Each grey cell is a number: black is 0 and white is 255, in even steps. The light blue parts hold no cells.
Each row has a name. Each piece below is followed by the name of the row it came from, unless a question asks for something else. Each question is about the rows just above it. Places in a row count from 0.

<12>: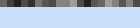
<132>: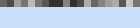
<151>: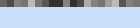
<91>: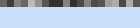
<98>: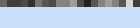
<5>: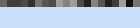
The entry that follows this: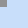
[87]
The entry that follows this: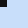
[117]
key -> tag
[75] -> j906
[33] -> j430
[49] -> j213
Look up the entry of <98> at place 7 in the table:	j906
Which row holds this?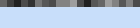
<12>
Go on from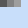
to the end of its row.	[130  87 215  62]
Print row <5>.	[102  62  62  75  49 117  87  75 158 130 158  75  33 130  87  33  62 158
  17 117]

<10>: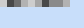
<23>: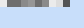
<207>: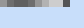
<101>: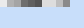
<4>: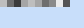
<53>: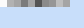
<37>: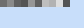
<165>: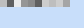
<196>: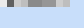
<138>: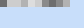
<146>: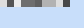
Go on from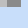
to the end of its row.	[150 150 205 190]
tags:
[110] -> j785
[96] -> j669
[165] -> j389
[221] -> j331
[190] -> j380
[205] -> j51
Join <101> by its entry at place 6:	j331
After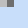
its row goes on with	[ 59 165 190 165 110 138 235  84]
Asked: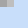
<4>
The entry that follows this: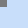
[165]

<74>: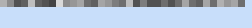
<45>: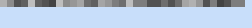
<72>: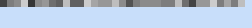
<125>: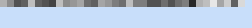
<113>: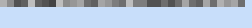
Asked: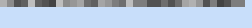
<45>
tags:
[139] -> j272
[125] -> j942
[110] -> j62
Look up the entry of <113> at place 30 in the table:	j62
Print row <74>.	[177 139  82  96 190  96  82  67 217 139 151 165 110  96 165 151 125 110
 190  82 125  82  82 110  82 110 165 110  96 165 110 177 151 165 110]

